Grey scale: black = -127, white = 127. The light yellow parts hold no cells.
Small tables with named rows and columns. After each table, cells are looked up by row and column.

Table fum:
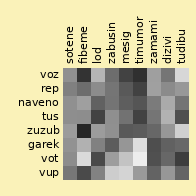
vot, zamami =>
-47
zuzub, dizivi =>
23
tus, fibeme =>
13
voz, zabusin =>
-18
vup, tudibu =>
-27
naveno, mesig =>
-33
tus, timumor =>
-61

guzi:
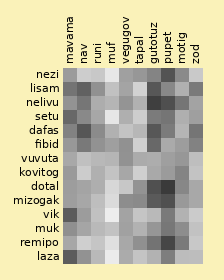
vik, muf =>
109
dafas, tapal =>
55
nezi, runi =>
72
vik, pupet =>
-5
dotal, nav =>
36
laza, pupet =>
-1
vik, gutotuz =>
57
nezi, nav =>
77

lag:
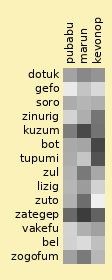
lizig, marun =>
28
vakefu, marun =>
47
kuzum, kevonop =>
-12
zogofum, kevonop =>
55
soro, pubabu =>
44
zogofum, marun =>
-5
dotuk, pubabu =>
35
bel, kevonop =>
63
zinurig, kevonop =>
-10
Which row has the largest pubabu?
gefo

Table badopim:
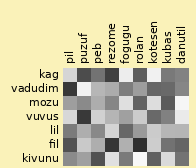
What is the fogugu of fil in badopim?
48
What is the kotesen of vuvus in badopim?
-22
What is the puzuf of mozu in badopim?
10
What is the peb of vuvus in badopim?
81
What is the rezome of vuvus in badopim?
53
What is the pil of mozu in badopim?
30
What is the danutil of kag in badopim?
2
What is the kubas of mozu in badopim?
-36
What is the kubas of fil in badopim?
-13

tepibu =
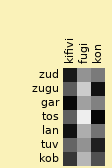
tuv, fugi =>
18
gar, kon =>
1
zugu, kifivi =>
-34
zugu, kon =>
-110
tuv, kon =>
-96
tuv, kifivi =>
-27
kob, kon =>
-47
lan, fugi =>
45
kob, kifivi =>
-73
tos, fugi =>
110
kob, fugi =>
54
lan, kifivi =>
-110
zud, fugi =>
19
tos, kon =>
-120
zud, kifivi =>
-102
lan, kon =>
-12
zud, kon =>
-5

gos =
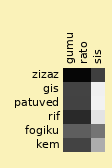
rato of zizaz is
-121
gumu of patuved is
-61
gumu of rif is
-86
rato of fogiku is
-33
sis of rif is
99
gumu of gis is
-60
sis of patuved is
114
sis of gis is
112
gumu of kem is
-60
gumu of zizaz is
-121
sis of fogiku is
-11
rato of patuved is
-61
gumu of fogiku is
-33
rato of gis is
-60
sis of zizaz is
-64
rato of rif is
-86
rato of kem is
-60
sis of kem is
45

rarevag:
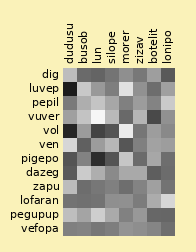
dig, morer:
15
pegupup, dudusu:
62
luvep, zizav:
17
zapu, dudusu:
60
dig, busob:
-21
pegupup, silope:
42
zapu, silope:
0
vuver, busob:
67
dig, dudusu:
61

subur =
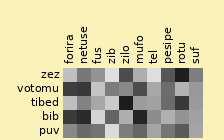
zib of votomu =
-3
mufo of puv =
-25
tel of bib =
13
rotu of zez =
-97
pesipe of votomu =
-19
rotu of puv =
-37
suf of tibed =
27
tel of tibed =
34
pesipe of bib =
48
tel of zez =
94
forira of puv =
9
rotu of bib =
19
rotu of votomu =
51
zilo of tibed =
-99
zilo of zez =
-51
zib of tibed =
74
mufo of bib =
-90
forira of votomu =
-65

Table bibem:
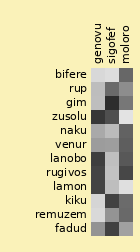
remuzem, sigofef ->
20
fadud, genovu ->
19
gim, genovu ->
62
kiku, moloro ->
-20
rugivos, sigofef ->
66
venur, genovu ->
28
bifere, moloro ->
-24
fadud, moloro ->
33
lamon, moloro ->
95
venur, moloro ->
-33
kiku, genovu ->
85
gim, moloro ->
-8
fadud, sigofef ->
-62
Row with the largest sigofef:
bifere

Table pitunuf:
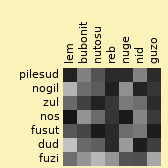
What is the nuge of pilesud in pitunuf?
-84
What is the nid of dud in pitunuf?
-98
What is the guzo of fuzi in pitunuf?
38
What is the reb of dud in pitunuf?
-86
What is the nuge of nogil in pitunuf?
16
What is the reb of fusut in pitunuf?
-85
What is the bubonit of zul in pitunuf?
-62
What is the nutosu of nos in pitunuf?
-20
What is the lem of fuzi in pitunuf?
-17
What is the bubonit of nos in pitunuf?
19
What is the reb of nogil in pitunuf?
-95

